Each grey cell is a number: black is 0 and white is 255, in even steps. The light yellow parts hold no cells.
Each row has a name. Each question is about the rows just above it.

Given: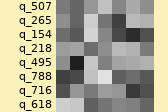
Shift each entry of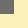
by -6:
[103]
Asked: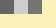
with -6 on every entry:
[ 95 199 110]
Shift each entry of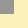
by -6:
[144]
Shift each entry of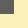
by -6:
[89]
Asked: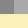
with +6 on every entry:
[140 175]
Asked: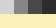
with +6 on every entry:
[217 140  78  50]

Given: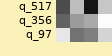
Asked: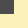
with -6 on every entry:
[70]
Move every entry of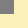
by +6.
[132]
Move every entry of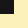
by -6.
[15]
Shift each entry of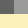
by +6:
[104 161]
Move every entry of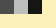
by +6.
[ 82 196  27]
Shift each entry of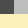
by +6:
[ 82 196]
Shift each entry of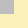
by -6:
[184]

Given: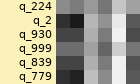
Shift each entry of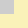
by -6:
[199]
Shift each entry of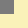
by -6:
[117]
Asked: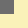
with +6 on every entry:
[115]

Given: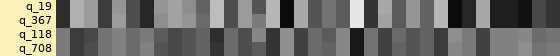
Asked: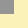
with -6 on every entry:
[143]
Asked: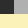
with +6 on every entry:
[ 51 182]
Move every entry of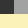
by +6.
[ 58 168]
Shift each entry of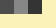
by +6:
[ 83 141  58]
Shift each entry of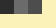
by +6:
[ 51 113  83]
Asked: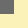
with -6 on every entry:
[101]

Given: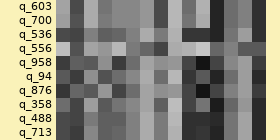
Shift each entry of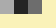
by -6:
[165  30 103]
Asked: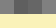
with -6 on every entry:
[122  89  96 122]
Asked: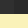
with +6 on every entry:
[54 48]

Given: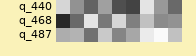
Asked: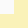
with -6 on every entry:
[244]
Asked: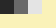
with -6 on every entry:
[ 34  99 222]

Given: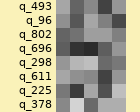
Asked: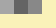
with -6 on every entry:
[160  94 130]
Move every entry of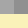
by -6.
[160 138]
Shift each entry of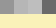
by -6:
[144 176 184 100]
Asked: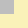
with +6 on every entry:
[196]
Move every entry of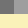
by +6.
[120 164]

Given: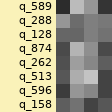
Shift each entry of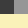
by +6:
[ 66 156]
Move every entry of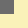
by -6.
[102]

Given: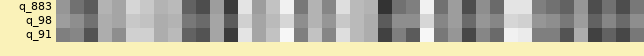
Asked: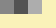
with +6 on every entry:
[140  89 179]
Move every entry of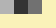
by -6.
[173  45 107]
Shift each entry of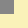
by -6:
[128]
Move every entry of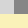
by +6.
[220 140]
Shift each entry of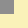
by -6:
[136]

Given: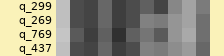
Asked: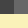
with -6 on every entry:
[62 97]
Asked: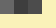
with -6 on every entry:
[97 56 70]

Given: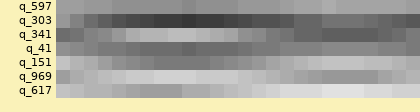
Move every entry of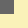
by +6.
[108]
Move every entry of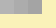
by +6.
[186 178 170]
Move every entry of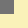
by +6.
[121]
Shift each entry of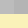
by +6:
[194 186]
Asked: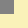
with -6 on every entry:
[124]

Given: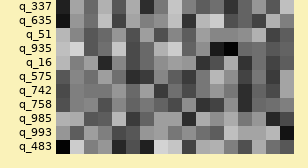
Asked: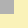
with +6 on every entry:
[183]
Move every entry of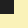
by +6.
[38]
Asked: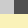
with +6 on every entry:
[210  86]
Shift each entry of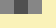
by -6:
[128  74 128]

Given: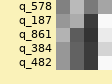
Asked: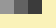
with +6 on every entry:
[157 104  65]
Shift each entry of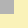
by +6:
[185]
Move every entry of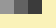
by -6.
[145  92  53]
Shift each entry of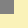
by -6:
[123]
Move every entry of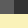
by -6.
[86 45]
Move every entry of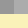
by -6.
[145 166]
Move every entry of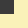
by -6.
[53]

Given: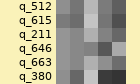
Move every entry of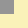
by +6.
[155]
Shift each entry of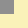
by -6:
[137]
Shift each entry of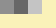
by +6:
[149 109 202]
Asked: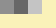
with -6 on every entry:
[137  97 190]
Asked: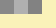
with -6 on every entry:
[130 170 124]
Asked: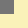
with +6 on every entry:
[123]
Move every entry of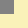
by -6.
[124]

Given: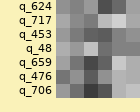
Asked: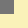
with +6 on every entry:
[123]
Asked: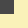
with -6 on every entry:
[66]
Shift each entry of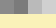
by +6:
[144 129 192 214]

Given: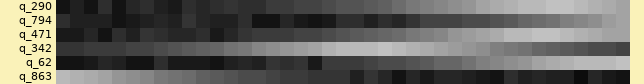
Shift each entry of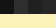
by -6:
[13 40 26 32]
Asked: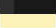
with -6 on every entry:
[40 19 19 19]
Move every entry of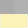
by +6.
[177 183]
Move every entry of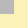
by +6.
[191]
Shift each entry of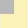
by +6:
[191]
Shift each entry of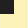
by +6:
[38]
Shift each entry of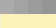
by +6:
[177 169 162 155]

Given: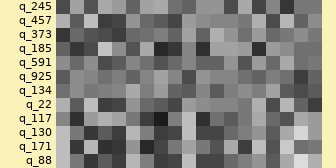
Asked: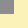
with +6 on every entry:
[147]
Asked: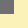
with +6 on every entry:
[118]
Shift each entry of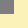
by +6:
[132]
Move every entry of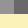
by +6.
[154 111]
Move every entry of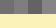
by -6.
[106 120  93 127]

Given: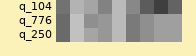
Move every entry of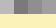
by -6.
[180 116 137 153]
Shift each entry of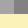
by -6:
[159 124]
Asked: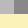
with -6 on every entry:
[180 130]
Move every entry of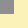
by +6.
[149]

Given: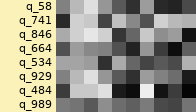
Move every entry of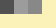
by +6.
[ 87 162 142]
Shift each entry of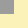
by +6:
[162]
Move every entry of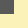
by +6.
[95]

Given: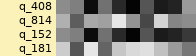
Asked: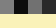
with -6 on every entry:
[121   6 107  35]
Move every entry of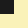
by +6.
[33]
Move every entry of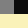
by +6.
[133  18]
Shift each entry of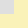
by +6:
[229]
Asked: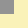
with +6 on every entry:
[153]
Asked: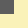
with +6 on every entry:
[99]
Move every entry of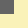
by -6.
[94]

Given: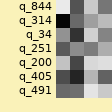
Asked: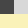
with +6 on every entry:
[ 76 222]
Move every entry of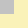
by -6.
[188]
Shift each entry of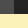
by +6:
[83 42]
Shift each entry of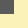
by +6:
[96]
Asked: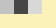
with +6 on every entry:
[200  76 222]

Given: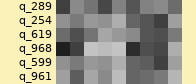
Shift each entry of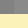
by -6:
[124 132]
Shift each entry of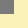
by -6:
[116]

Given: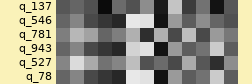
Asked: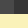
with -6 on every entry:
[67 48]
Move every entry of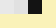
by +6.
[238 231  25]
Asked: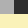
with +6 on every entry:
[182  52]
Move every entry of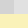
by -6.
[205 219]
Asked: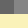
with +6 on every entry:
[107 139]

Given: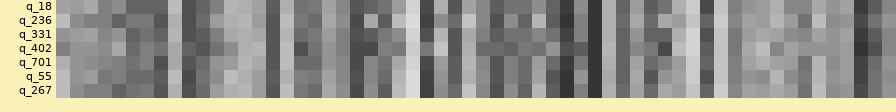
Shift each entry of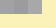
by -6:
[156 150 162]
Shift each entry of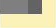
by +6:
[133 133 105]
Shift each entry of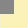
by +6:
[140]
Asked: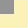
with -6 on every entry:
[142]
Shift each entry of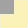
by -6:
[156]
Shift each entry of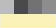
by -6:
[182  68 108 135]
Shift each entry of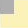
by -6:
[169]

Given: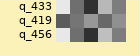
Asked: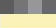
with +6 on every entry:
[ 98 123 157 110]
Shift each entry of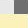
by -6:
[226 105]
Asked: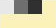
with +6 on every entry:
[238 117  54]
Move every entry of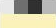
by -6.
[226 105  42 178]
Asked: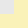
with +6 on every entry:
[238]
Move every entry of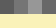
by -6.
[ 86 111 145  98]

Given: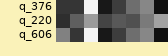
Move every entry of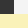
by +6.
[ 59 250]
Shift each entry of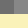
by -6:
[104 129]
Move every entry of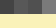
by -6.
[ 62  82  74 116]
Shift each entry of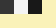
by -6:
[ 47 238  18]
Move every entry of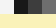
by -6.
[238  18  55 104]

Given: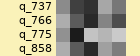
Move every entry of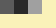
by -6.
[ 85  35 154]
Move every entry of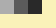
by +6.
[179  97  47]
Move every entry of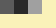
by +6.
[ 97  47 166]
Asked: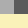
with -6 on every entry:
[167  85]

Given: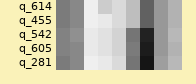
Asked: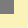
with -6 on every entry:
[117]
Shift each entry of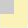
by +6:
[210]
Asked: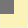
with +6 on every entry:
[123]
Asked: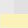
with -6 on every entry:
[227 219]
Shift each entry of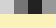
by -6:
[205 111  28 146]
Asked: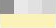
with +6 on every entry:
[150 239 231 217]

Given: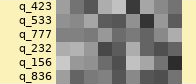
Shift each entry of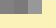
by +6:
[135 128 158]
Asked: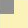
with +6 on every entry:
[151]
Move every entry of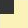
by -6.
[46]
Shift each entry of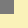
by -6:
[116]
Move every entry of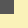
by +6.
[92]
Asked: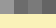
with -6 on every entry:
[146 102 116  94]
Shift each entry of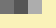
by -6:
[109  80 167]

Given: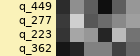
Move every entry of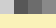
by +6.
[213  93 114 143]
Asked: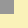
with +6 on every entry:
[157]
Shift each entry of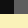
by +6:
[ 21 100]
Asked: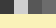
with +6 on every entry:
[ 64 213  93 114]
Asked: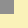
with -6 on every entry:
[137]

